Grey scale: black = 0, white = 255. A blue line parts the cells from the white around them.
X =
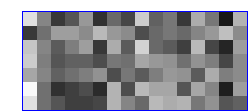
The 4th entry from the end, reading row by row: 119
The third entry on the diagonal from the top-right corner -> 70
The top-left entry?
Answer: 224
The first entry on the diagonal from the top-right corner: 179
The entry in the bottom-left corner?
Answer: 224
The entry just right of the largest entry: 112
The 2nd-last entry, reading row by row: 85
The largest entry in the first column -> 249
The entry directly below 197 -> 204
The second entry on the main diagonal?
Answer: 112
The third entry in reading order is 56
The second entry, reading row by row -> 133
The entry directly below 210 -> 166
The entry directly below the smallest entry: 191
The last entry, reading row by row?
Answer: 97
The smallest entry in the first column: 56
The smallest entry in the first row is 24
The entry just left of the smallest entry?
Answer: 119
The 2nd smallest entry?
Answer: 30
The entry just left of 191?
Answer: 152
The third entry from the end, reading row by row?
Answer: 146
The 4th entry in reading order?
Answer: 85

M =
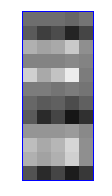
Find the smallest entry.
22
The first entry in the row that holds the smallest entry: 90
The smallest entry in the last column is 48
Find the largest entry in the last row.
82
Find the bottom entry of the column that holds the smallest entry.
28
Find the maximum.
236
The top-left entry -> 110
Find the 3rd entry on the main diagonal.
169
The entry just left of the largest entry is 195
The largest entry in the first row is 116
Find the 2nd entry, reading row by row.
110
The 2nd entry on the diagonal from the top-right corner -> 36
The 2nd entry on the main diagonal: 62
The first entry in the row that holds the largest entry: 208
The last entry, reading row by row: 56

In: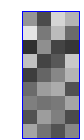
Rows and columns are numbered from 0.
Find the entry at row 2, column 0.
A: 48
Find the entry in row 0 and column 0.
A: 149
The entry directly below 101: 157
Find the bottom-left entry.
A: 165
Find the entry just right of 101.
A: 135
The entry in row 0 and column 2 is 213
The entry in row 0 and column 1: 75
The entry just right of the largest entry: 121
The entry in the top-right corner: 180
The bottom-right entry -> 135

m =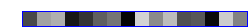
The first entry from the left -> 73
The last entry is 131
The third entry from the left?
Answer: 175

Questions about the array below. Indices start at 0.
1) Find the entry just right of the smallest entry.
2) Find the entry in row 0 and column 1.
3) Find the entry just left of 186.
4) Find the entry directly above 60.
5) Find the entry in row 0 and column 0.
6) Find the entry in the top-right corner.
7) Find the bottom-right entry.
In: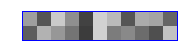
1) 209
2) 85
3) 209
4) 66
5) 158
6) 101
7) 194
